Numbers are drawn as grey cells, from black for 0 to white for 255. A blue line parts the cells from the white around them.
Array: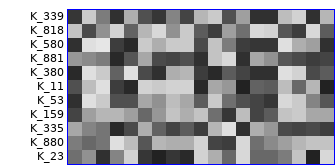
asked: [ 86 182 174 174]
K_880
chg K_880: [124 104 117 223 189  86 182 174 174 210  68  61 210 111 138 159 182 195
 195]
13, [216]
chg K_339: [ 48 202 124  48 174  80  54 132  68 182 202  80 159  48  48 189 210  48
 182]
1, [54]
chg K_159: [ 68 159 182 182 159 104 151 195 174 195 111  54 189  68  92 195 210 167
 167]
17, [202]
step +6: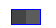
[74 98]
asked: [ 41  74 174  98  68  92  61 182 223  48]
K_335
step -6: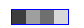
[ 55 153 105 210]

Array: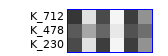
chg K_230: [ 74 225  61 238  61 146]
4, [245]
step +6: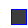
[67]
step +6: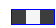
[ 67 251  67]
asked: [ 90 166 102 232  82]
K_478
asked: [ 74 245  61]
K_712
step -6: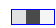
[219  68 239]
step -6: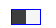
[ 55 239]

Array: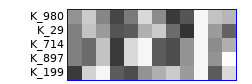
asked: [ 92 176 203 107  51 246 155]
K_29
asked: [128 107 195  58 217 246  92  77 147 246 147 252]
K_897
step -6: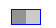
[141 197]
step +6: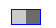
[209 113]

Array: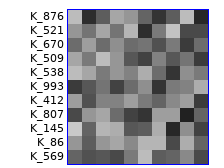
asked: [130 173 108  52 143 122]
K_538
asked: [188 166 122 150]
K_538
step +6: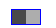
[ 79 179]
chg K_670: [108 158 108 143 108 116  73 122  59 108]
7, [81]
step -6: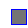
[110]
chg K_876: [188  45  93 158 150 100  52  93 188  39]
4, [166]
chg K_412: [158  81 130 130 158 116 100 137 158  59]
6, [122]

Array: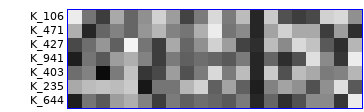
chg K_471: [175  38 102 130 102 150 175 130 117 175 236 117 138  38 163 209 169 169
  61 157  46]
7, [182]
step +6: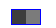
[ 67 129]
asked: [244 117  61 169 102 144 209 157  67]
K_427
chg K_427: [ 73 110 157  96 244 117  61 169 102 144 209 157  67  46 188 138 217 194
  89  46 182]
3, [150]

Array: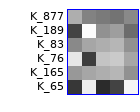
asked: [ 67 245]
K_65
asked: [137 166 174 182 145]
K_83
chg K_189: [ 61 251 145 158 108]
1, [67]

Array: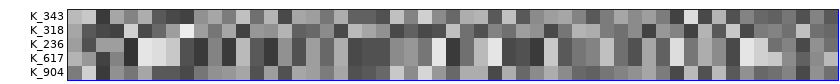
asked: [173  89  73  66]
K_343
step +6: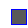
[95]
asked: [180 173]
K_318
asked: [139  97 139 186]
K_617
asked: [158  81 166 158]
K_904
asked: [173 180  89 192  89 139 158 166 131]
K_343

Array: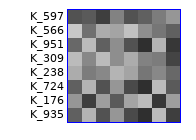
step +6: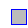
[193]
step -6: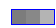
[118 130 174]
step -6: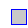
[194]
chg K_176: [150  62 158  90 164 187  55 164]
8, [158]
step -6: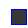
[49]

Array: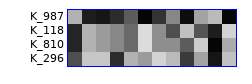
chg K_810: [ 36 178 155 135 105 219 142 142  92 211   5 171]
10, [205]
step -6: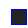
[30]
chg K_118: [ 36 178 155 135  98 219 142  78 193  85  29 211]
5, [105]
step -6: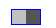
[187  79]

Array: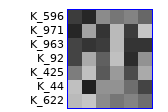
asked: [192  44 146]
K_92
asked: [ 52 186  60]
K_971
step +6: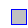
[198]
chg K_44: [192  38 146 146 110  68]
2, [32]

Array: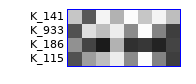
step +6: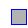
[184]
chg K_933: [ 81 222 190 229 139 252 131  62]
4, [237]
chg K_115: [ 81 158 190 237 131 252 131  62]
5, [139]
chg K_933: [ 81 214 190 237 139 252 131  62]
2, [222]
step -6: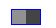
[139  62]
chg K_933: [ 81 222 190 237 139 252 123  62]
7, [131]

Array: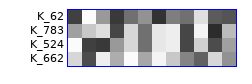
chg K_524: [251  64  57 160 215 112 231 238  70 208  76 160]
4, [153]
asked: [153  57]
K_62
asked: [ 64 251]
K_62
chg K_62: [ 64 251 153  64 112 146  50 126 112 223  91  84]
4, [57]
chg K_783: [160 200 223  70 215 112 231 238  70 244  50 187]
11, [44]
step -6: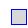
[209]

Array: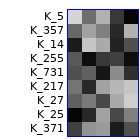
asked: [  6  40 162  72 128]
K_25
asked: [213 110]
K_5

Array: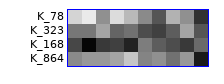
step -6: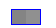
[126 138]
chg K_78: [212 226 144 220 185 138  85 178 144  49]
2, [234]

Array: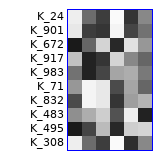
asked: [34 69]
K_983
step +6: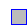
[193]

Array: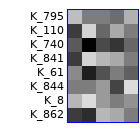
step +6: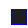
[37]
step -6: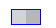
[205 177]
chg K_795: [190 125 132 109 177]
3, [125]
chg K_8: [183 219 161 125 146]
3, [154]

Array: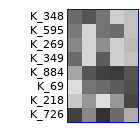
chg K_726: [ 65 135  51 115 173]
4, [107]
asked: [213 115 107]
K_595
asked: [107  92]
K_69

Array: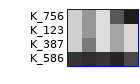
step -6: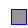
[144]
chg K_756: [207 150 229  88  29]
3, [221]
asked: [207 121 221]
K_387
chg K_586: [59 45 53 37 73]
1, [53]

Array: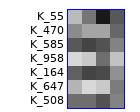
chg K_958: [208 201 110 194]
1, [216]
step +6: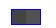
[74 88]
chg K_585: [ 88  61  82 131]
2, [68]
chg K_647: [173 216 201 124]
1, [180]
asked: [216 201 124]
K_647

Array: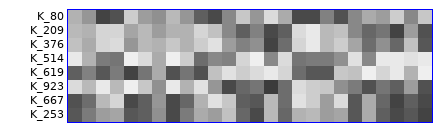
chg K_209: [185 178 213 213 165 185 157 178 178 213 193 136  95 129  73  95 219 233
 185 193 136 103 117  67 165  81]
25, [157]
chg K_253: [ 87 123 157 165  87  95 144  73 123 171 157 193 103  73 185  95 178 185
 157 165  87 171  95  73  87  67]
16, [103]

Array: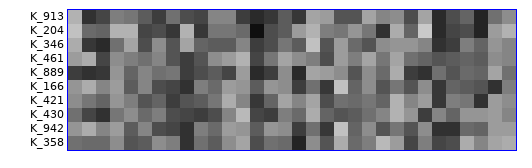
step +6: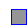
[155]
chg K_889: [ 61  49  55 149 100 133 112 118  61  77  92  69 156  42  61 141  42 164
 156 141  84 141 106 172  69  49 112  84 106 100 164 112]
25, [61]
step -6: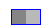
[127 179]

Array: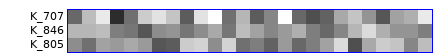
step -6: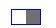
[248 106]
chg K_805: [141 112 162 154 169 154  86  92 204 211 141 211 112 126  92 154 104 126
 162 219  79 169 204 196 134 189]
15, [98]
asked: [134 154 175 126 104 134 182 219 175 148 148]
K_846
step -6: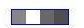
[128 248  98  73]
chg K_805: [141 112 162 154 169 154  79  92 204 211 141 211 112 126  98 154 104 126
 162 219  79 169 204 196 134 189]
7, [86]
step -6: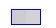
[198 205]

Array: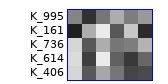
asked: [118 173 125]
K_995
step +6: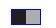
[ 37 179]
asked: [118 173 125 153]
K_995
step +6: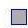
[179]

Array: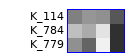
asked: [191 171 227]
K_784
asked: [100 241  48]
K_779
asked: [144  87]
K_114

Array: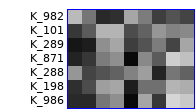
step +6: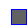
[104]
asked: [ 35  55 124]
K_871
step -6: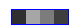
[ 41 160 118  56]
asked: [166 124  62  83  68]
K_982

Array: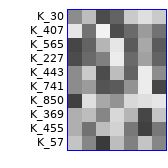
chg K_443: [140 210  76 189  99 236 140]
2, [202]
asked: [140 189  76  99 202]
K_30
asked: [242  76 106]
K_407

